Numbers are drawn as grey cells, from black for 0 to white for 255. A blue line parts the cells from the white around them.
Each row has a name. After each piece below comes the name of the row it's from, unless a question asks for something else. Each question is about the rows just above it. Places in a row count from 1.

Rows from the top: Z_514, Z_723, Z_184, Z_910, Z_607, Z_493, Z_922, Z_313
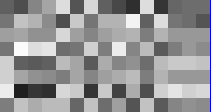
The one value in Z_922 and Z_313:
[172]
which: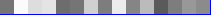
Z_910
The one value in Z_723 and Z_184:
[179]

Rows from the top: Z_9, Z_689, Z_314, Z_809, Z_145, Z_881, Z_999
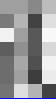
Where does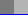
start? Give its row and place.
Z_689, 1
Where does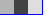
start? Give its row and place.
Z_689, 2
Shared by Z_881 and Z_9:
[159]
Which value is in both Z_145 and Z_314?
[242]
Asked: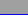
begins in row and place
Z_9, 1

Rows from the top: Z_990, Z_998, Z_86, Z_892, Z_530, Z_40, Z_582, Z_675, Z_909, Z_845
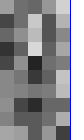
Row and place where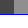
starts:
Z_530, 1
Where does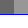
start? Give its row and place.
Z_990, 3
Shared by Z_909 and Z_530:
[111]

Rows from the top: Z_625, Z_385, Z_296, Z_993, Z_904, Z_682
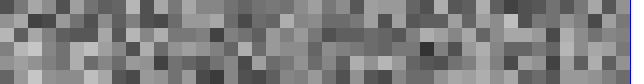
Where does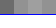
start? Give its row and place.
Z_993, 12
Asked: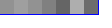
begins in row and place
Z_993, 13
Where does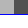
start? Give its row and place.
Z_625, 10
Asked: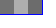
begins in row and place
Z_904, 5
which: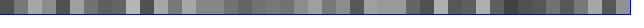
Z_625

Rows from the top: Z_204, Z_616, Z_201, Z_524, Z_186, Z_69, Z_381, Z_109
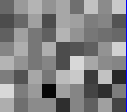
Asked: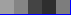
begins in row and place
Z_381, 5
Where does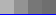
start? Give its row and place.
Z_201, 5
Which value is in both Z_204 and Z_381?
[154]

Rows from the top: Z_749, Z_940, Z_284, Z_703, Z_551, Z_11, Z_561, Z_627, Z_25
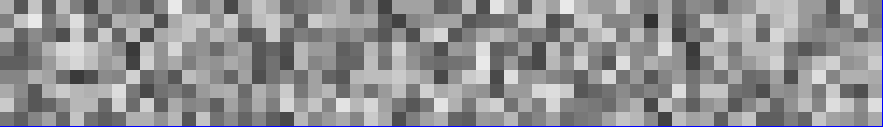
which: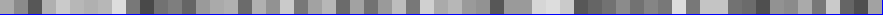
Z_561
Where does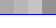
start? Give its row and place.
Z_284, 12
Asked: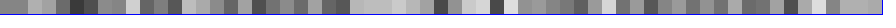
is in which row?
Z_11
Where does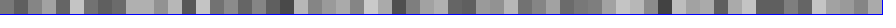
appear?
Z_25
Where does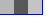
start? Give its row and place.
Z_25, 13
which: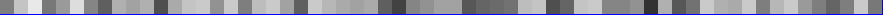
Z_940

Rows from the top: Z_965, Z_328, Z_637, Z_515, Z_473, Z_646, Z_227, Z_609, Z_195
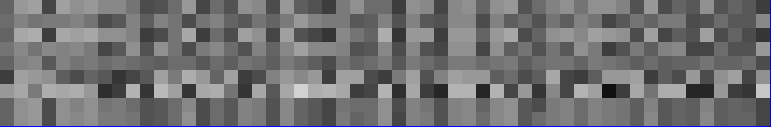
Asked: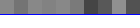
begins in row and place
Z_515, 2
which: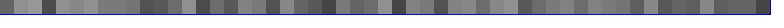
Z_195
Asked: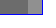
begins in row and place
Z_609, 26

